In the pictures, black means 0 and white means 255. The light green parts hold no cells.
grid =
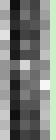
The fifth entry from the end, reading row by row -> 202
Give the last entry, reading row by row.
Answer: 138
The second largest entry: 225
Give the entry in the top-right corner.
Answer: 171
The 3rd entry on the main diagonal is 75
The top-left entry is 192
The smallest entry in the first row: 16
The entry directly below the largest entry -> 149
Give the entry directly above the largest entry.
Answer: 159
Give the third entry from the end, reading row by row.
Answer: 66
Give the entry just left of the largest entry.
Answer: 116

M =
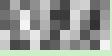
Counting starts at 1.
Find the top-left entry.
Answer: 95
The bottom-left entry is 199
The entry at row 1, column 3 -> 104
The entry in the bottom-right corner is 243
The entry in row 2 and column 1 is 113
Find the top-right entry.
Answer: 133
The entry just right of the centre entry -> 71
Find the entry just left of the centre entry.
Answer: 177
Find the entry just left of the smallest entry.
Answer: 113
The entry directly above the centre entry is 59
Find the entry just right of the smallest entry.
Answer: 165
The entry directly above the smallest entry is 59
